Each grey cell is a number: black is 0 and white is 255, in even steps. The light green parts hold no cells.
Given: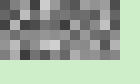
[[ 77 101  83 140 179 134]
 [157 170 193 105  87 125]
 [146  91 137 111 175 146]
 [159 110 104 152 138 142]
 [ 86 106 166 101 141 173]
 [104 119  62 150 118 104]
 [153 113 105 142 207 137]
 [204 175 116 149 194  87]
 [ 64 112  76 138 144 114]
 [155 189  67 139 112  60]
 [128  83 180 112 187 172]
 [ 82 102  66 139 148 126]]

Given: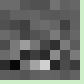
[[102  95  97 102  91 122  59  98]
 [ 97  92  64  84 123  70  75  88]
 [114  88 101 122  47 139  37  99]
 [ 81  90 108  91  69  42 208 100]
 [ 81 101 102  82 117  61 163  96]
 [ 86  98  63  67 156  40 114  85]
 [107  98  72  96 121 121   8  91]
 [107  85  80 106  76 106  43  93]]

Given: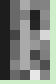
[[131 141 131 214 131 127  79 131]
 [128  32  37 128 152  69 128 231]
 [170 127 170 170 170 170 170  81]
 [105 105 105  68 105 105 133 105]
 [ 29  29  29  29  29  29  29  29]]

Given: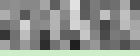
[[ 78 147 167 172 111]
 [170 192 187 115  79]
 [111 127 114 122 109]
 [105 193  67  74 102]
 [123 121 118 132 151]
 [ 89  93 188 198 132]
 [225 208 211  94  31]
 [155 136 122  96 150]
 [ 94 179 179 174 114]
 [165 125 140  59  45]
 [136 140 135 126 121]
 [136  87 211 189 153]
 [143 144 130 113 118]
 [138 173 111  53 163]]

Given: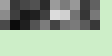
[[ 97 120  56]
 [ 59  54  91]
 [152 115 122]
 [124 208 114]
 [155 220  67]
 [ 43  63 124]
 [ 81  32  83]
 [ 71  24  31]
 [ 55  62  11]
 [161 139  73]]

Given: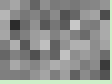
[[148  76 170 170 163 108  58  83]
 [134 163 124 146 141 143 139 113]
 [131 154 129 107 177 156 125 139]
 [120 102 200 128 176 142 153  97]
 [127  81  91 156 146 193 163 159]
 [122 138 118 130  96  99 173 126]
 [143 108  87 166 191 129 153 164]
 [100 131 145 157 159  80 133 147]
 [136 120 106 128  87 114 146 123]
 [166 139  43 103 175 129 168 126]
 [149 182 162 166 125 102 128 127]]
